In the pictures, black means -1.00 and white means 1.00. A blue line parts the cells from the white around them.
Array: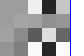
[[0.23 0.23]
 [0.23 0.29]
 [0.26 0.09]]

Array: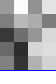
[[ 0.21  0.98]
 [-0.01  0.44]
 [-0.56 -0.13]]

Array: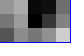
[[ 0.18  0.33]
 [-0.07  0.22]
 [-0.33  0.10]]

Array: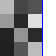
[[ 0.46 -0.45]
 [ 0.20 -0.69]
 [-0.73  0.15]]

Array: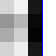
[[0.67 0.89]
 [0.17 0.43]
 [0.33 0.62]]

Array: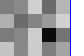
[[-0.01  0.08]
 [ 0.37 -0.15]
 [-0.03  0.06]]

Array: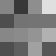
[[ 0.04 -0.56]
 [-0.39 -0.10]
 [ 0.06  0.09]]
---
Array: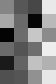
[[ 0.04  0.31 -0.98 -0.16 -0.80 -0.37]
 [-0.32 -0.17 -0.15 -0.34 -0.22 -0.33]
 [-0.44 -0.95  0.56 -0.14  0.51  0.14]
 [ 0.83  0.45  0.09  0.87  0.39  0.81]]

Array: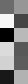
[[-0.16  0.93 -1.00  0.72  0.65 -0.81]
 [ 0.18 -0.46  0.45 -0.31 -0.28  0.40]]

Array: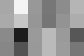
[[ 0.31  0.33  0.08  0.06]
 [ 0.91  0.55 -0.78 -0.35]
 [ 0.19  0.18  0.21  0.20]
 [-0.07 -0.08  0.46  0.46]
 [ 0.10  0.15  0.21  0.22]
 [ 0.42  0.36 -0.32 -0.07]]

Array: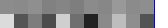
[[ 0.10  0.72]
 [ 0.08 -0.33]
 [ 0.12 -0.02]
 [ 0.01 -0.40]
 [ 0.04  0.62]
 [-0.01 -0.13]
 [ 0.09 -0.73]
 [ 0.06  0.08]
 [ 0.20  0.48]
 [ 0.09  0.11]
 [ 0.11 -0.35]]

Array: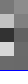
[[-0.06  0.52 -0.61  0.69 -0.17]
 [ 0.10  0.00 -0.23 -0.17 -0.18]]

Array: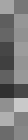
[[ 0.30 -0.26 -0.20 -0.45 -0.50 -0.24 -0.62  0.13  0.38 -0.16]
 [-0.07  0.18  0.14  0.22  0.16  0.19 -0.44  0.58  0.02  0.06]]

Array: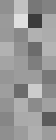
[[ 0.13  0.21  0.20  0.40  0.29  0.18  0.24  0.15  0.05  0.12]
 [ 0.51  0.75  0.07  0.14  0.22  0.22 -0.16  0.38  0.33  0.22]
 [-0.07 -0.54  0.39 -0.15 -0.01  0.22  0.60  0.09  0.34  0.37]
 [ 0.02  0.33  0.35  0.41  0.26 -0.06  0.08  0.26 -0.29  0.22]]

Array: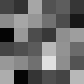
[[-0.47  0.09 -0.97 -0.47  0.19  0.36]
 [-0.61  0.30  0.20 -0.38  0.08 -0.96]
 [ 0.30  0.18 -0.40 -0.29 -0.12 -0.59]
 [-0.36 -0.11 -0.56  0.44  0.76 -0.39]
 [-0.27 -0.40  0.12  0.15  0.11 -0.47]
 [-0.58 -0.81  0.24 -0.16 -0.35  0.44]]
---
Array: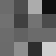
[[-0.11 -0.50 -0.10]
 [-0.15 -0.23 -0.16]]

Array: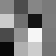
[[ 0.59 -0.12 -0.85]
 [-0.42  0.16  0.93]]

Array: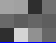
[[-0.18 -0.27 -0.20]
 [-0.64  0.67  0.14]]

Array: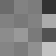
[[ 0.01 -0.05  0.02]
 [ 0.10  0.20 -0.04]]

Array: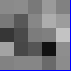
[[-0.05 -0.31  0.06]
 [-0.58 -0.42 -0.03]]

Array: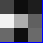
[[ 0.90  0.36 -0.25]
 [-0.18 -0.89 -0.17]]
